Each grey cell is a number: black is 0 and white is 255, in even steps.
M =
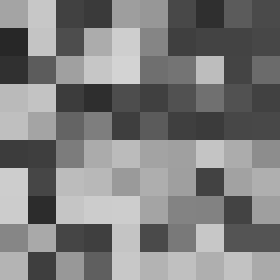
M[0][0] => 164
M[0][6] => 72
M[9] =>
[180, 62, 152, 95, 200, 179, 192, 175, 194, 170]
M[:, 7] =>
[47, 67, 189, 112, 59, 196, 66, 130, 199, 175]
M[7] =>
[204, 44, 197, 204, 205, 164, 131, 130, 67, 159]
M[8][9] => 84
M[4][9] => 72
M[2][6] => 116
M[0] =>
[164, 199, 65, 58, 158, 151, 72, 47, 91, 74]
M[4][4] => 62
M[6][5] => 174
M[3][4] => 77
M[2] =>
[48, 92, 160, 198, 211, 111, 116, 189, 68, 107]
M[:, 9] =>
[74, 71, 107, 65, 72, 141, 175, 159, 84, 170]
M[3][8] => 81
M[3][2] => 60
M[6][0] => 205
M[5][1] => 62
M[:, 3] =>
[58, 172, 198, 46, 126, 171, 184, 204, 63, 95]
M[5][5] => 163
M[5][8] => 172
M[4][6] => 63
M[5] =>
[60, 62, 124, 171, 187, 163, 160, 196, 172, 141]

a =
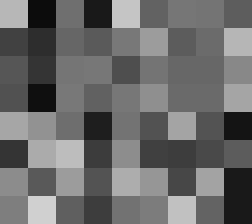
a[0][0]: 183
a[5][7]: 73
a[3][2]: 120
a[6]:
[140, 89, 156, 83, 173, 150, 71, 163, 25]
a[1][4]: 120
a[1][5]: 156
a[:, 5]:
[98, 156, 116, 143, 82, 64, 150, 124]
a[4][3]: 30
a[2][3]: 119
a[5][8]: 92
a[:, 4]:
[197, 120, 78, 119, 115, 141, 173, 114]
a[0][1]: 12
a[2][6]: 103
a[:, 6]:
[118, 92, 103, 106, 164, 61, 71, 193]
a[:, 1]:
[12, 45, 52, 15, 146, 171, 89, 208]
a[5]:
[52, 171, 189, 60, 141, 64, 61, 73, 92]
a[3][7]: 106
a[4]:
[166, 146, 110, 30, 115, 82, 164, 83, 20]

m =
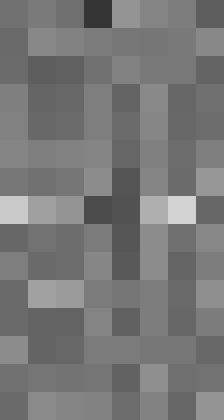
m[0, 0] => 113
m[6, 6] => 107
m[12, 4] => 123
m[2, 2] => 96
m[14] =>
[106, 138, 132, 129, 108, 130, 102, 148]
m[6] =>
[119, 113, 118, 140, 84, 132, 107, 150]
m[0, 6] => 125
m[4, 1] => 104
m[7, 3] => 75
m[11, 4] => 97
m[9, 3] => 134
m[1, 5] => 118
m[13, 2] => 115
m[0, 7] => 94
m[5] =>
[132, 126, 130, 132, 102, 128, 109, 127]
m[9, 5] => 140
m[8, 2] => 109
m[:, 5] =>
[132, 118, 121, 137, 134, 128, 132, 175, 140, 140, 125, 125, 119, 143, 130]
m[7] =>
[201, 159, 148, 75, 82, 175, 210, 103]
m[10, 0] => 106
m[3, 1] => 101
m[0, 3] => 53
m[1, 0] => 105
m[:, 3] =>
[53, 124, 113, 126, 126, 132, 140, 75, 123, 134, 123, 132, 123, 117, 129]
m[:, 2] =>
[111, 130, 96, 104, 107, 130, 118, 148, 109, 109, 155, 99, 104, 115, 132]
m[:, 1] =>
[122, 135, 94, 101, 104, 126, 113, 159, 114, 106, 161, 100, 100, 118, 138]
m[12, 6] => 119
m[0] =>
[113, 122, 111, 53, 147, 132, 125, 94]
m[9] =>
[126, 106, 109, 134, 89, 140, 101, 125]

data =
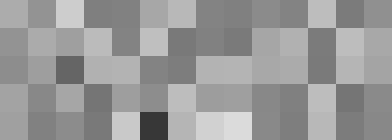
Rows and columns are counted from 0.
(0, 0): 172
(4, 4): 201
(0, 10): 131
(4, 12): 124
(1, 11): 123
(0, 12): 123
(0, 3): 127
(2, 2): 101
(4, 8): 219
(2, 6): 125
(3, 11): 189
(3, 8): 159
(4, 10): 126
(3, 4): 158
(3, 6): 189
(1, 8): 122
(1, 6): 121
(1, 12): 189
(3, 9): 136
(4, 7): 209
